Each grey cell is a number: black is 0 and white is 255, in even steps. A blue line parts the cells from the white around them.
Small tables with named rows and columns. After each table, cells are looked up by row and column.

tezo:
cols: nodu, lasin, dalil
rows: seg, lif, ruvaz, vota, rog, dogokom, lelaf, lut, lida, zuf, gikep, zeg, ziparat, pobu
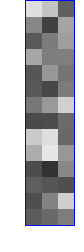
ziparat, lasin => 131
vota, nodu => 167
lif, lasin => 65
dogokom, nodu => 88
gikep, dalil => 135
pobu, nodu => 93
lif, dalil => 164
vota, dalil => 127
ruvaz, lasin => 124

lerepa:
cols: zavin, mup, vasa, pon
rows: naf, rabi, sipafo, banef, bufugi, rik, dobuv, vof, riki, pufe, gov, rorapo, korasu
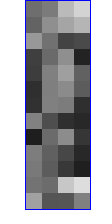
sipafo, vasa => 67
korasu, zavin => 161
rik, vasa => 139
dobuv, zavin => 49
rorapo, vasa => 199
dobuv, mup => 128
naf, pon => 211
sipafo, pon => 74
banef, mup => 106
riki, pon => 54
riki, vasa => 140
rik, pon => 92

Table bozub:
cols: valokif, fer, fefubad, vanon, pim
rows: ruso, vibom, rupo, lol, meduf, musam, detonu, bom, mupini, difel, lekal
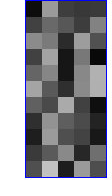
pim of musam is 176
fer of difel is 90
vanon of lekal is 154
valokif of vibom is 65
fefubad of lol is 22
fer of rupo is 122
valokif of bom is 47
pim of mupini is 24
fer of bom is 147
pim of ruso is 58
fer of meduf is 134
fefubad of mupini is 79
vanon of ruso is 56
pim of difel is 111
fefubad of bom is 94
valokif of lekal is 79
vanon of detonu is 65
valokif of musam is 164
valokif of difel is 58
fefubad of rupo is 43

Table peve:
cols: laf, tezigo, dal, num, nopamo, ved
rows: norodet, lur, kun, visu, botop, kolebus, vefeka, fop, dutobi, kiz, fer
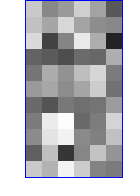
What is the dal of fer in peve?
243
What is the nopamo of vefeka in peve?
116
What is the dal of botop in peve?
146
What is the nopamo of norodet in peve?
163
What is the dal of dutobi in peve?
242
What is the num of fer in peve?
204
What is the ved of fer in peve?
123
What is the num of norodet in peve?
207
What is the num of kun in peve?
233
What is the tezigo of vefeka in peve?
84
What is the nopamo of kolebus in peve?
205
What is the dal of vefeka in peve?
120
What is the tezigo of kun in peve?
66
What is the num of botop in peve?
190
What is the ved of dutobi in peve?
193
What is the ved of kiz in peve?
148
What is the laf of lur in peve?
193
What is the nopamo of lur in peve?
141

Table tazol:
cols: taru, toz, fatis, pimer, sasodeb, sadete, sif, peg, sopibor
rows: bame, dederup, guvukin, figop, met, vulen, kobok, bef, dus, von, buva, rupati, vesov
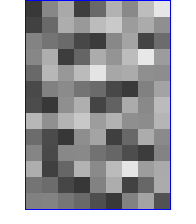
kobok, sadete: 98
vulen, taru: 73
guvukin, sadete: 136
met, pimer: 187
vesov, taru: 129
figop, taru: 135
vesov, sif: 130
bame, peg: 189
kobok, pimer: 175
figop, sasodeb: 172
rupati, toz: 108
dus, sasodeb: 164
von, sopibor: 131
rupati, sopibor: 171
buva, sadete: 187
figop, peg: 232
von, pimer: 137
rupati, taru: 116
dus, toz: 75
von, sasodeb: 114

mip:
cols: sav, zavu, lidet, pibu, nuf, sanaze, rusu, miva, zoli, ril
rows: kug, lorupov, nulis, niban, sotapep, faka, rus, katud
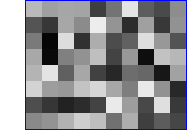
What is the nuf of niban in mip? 191
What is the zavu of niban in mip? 10
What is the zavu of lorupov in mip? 55
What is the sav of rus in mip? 78
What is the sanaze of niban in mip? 67
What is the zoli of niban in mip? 194
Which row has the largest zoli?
rus

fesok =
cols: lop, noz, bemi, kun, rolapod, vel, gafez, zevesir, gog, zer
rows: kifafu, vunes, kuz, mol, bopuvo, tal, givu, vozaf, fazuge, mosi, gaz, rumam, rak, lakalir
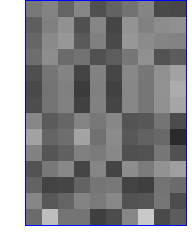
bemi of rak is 100
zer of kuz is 131
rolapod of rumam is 117
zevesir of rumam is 63
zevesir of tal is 118
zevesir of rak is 85
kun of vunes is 80
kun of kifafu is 133
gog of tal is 146
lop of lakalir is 108
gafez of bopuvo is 136
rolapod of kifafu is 80
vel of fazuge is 139
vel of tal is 65
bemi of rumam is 69
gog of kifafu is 73
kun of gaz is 69
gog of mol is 82
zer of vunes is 144

